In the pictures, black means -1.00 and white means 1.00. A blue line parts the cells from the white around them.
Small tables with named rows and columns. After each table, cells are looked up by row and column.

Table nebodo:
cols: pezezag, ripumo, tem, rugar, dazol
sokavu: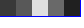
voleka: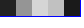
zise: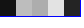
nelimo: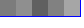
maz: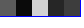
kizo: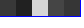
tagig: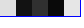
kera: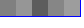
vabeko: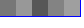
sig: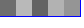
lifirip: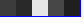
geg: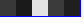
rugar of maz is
-0.70
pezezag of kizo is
-0.56
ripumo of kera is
0.18
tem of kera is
-0.27
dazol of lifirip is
-0.76
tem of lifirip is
0.80
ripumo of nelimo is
0.12
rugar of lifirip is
-0.44
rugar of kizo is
-0.46
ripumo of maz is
-0.92
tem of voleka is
0.67
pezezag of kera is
0.00
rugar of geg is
-0.54
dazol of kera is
0.23

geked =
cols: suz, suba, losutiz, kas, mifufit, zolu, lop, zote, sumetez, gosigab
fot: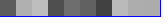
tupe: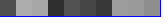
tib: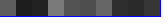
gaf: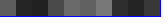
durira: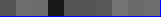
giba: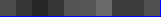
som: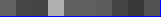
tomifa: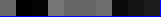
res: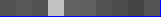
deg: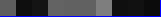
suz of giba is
-0.40
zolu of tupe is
-0.45
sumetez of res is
-0.46
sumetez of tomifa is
-0.84
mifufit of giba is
-0.34
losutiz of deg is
-0.84
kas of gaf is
-0.42
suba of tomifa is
-0.99
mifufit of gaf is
-0.17
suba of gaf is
-0.71
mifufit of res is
-0.22
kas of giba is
-0.58
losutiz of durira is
-0.15
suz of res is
-0.35

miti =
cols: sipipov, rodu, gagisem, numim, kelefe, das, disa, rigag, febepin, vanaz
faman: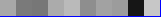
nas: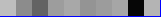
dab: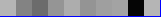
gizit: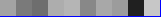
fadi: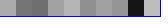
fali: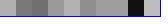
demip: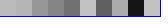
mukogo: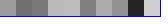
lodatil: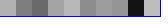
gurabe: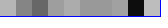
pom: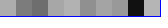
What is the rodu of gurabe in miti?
0.04
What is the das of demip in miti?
0.52
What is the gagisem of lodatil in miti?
-0.17
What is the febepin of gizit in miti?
-0.75
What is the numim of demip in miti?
0.04
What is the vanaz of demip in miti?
0.52
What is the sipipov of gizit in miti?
0.28
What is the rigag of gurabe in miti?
0.26
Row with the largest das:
demip

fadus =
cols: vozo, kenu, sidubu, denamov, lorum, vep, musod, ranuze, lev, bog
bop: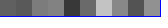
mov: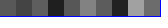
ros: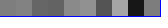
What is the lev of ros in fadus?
-0.82
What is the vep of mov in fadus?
0.02
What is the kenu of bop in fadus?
-0.30
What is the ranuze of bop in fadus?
0.07
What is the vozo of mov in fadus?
-0.31
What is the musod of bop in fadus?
0.53
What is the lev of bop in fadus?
-0.35
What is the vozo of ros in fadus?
-0.01
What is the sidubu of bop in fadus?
-0.03
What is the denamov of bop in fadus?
0.02
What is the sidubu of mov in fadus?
-0.26
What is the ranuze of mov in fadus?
-0.74
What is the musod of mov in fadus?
-0.28
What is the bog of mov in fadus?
-0.15
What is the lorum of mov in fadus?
-0.32
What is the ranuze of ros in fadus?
0.30
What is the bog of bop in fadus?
0.14
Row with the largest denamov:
bop

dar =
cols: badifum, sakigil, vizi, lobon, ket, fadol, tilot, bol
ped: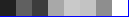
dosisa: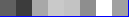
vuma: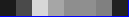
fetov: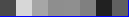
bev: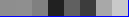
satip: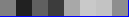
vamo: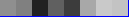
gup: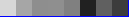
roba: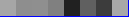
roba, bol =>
0.32
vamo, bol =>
0.53
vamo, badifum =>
0.12
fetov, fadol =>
0.00
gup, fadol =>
-0.74
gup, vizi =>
0.11
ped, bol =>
1.00
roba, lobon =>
0.00
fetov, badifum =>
-0.42
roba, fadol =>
-0.25
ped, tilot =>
0.11
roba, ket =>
-0.74
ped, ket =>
0.58
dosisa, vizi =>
0.32
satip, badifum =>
0.00
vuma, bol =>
-0.74
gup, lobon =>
0.12
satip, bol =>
0.11
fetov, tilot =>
-0.74
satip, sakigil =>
-0.74
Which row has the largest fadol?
satip

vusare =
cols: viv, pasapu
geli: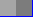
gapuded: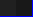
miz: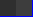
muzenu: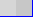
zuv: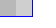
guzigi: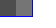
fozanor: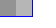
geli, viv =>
0.30
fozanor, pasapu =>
0.43
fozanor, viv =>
0.15
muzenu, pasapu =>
0.56
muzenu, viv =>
0.68
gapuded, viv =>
-0.75
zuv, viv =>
0.44
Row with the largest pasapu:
zuv

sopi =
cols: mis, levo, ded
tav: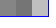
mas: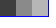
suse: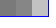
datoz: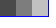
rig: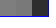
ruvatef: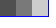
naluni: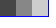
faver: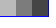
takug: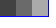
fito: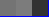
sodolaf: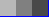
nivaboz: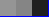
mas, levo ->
0.08
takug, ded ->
0.33
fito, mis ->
-0.09
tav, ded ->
0.50
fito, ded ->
-0.61
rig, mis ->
-0.01
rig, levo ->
-0.05
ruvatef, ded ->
0.60
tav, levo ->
-0.08
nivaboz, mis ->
0.17
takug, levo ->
-0.17
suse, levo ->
0.05
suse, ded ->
0.52
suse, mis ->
-0.04

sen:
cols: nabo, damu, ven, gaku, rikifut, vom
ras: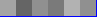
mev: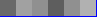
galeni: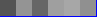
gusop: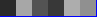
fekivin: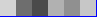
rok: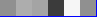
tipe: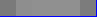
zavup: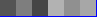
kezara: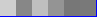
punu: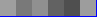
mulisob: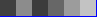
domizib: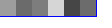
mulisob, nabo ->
-0.50
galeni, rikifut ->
0.31
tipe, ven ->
0.13
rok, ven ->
0.29
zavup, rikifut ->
0.13
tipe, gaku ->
0.13
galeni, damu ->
0.16
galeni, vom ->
0.13
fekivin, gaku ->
0.39
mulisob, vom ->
0.53
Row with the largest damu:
rok

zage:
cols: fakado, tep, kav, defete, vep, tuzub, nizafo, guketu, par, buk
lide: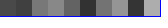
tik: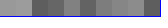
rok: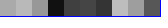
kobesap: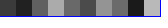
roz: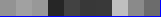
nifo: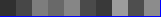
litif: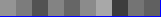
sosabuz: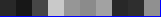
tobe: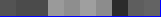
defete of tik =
-0.20
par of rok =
0.24
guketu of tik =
0.05
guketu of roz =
0.50
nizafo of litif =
0.32
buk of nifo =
0.10
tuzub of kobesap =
-0.41
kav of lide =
-0.06
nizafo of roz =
-0.55
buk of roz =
-0.15
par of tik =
0.10
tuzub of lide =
-0.61
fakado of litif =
0.16
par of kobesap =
-0.80
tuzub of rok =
-0.46
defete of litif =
0.03

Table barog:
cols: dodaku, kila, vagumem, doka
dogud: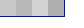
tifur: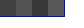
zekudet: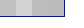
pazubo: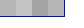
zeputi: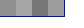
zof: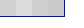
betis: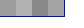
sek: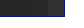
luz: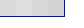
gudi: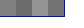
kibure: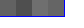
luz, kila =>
0.75
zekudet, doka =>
0.46
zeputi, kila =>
0.31
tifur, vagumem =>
-0.55
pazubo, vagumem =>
0.29
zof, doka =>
0.58
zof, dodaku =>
0.64
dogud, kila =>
0.44
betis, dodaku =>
0.24
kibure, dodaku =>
-0.23
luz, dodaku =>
0.70
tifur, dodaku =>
-0.48
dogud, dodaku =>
0.57
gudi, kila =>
-0.16

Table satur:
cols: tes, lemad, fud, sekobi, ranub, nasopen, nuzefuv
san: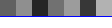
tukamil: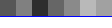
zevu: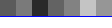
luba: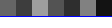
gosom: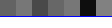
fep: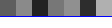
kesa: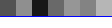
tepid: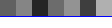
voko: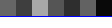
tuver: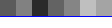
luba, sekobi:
-0.35
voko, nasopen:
-0.23
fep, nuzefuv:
0.38
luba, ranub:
-0.64
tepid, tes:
-0.24
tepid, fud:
-0.71
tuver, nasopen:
0.50
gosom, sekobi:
-0.19
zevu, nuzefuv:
0.18
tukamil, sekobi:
-0.20
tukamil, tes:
-0.32
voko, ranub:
-0.64
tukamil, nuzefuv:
0.26
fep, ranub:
0.13
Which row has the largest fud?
voko

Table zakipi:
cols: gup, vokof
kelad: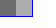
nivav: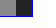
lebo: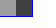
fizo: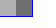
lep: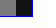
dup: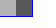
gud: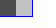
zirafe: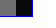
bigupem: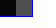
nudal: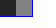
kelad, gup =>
-0.15
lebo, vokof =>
-0.50
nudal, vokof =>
0.02
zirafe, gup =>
-0.12
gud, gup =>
-0.39
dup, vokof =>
-0.31
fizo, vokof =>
-0.13
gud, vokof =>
0.52
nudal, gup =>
-0.71
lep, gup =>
-0.04
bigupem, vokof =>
-0.37

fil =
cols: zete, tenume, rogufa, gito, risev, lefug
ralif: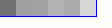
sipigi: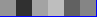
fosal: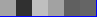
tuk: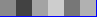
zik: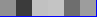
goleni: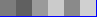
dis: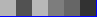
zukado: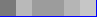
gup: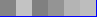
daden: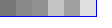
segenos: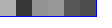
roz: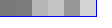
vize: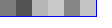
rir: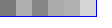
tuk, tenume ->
-0.48
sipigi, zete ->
0.17
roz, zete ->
-0.06
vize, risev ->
0.04
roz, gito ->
0.53
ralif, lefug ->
0.69
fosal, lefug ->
-0.21
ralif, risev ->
0.34
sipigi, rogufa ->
0.28
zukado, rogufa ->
0.22
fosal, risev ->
-0.25
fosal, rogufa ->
0.50
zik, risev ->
-0.14
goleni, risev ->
0.08
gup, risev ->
0.41

